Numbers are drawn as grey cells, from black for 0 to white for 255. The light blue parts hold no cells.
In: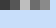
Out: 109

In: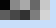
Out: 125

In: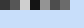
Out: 77

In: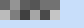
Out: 74

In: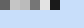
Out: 227

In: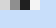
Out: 32

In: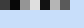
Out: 181

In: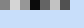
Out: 194

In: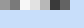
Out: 58

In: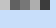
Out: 174
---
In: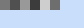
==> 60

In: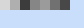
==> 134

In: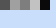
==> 194

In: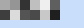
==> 191

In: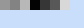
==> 3

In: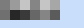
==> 133

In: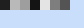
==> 20

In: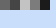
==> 124

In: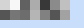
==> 172
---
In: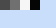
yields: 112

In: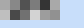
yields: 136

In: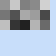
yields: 200

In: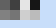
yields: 64

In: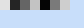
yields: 37

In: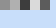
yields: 176

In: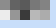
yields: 99

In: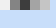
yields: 132

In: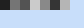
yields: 117
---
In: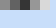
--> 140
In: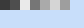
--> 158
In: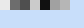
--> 161
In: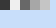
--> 167
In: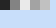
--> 163
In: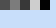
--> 78
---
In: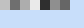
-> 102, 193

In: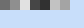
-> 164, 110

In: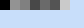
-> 202, 0

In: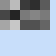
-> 91, 166

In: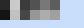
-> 93, 20

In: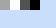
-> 0, 165

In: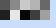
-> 104, 31
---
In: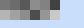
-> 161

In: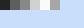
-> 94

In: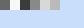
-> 247

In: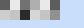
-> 196

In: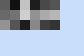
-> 84

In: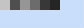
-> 79

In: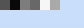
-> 9

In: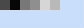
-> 7

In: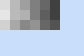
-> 168
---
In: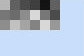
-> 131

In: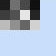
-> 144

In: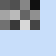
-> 57

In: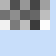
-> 190

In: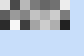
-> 204

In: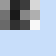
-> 48

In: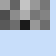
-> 26

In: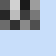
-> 48

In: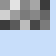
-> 188
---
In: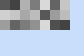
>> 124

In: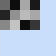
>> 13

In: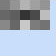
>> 200

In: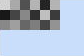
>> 103

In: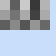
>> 85

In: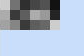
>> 58

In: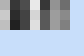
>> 67
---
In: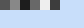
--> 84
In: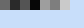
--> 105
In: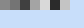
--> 136
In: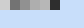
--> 207
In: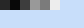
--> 39
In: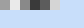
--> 159
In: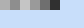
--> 176
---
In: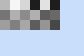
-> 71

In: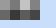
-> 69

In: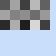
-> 63

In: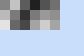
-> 164

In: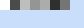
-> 117

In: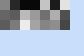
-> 70

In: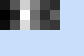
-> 55

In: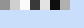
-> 176

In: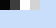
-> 211

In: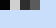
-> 91
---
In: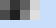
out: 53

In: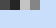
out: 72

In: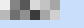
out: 88

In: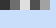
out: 80

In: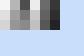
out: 46

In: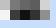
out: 50

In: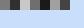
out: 48
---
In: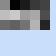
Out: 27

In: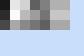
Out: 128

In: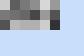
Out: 142

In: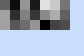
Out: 224

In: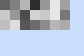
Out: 151

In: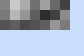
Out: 160

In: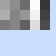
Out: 109

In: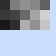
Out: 145
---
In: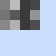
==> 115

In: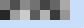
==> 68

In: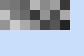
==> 138

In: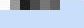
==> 119

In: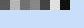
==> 67

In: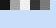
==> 122

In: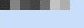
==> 110
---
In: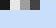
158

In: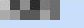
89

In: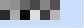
8

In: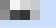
53

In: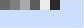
169

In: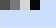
213

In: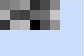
187

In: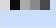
170
